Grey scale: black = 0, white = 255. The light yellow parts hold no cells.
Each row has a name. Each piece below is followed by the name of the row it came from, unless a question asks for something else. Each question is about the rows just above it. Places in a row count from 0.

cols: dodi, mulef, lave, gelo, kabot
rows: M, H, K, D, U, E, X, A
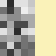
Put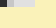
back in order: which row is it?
M
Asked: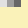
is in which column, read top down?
kabot
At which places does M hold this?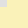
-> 0 2 3
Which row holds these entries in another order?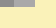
K
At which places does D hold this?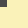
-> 0 2 3
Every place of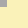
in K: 0 3 4

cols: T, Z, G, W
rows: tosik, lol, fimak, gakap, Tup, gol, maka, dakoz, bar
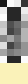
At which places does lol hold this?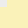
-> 0 3
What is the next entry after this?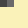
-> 148
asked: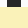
bar
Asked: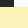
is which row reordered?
bar
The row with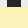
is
lol

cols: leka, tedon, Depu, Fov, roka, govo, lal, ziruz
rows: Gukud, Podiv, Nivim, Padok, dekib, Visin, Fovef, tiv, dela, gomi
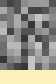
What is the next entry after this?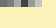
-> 170
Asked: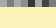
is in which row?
Padok
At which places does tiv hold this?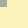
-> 2 5 7
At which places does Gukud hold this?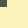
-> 2 7

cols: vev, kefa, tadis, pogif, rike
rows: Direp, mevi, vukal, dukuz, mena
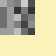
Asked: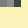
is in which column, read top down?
rike
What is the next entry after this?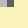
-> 126
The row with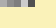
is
Direp
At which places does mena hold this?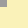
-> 0 1
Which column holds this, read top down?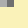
vev

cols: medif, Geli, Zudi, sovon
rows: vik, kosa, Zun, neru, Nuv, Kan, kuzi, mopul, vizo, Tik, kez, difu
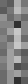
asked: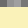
kez
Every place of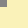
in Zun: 2
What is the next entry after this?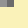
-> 133
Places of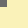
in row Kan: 1 3
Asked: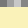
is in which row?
Nuv

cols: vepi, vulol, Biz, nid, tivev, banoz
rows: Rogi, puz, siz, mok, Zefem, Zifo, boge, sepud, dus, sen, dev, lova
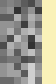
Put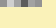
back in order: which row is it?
sen
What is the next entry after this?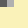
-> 119

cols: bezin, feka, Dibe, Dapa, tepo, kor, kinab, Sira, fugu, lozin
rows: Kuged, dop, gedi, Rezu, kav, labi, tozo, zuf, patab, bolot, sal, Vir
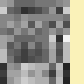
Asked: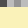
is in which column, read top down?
tepo
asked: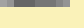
Kuged

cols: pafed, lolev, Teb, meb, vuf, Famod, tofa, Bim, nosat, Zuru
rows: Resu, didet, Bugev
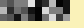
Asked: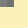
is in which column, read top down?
Teb
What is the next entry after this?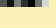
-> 59
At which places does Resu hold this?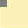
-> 2 3
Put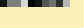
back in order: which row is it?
didet
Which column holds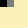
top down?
nosat

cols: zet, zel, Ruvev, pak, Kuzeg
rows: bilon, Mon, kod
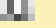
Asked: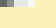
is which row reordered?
bilon
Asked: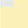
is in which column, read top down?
zet

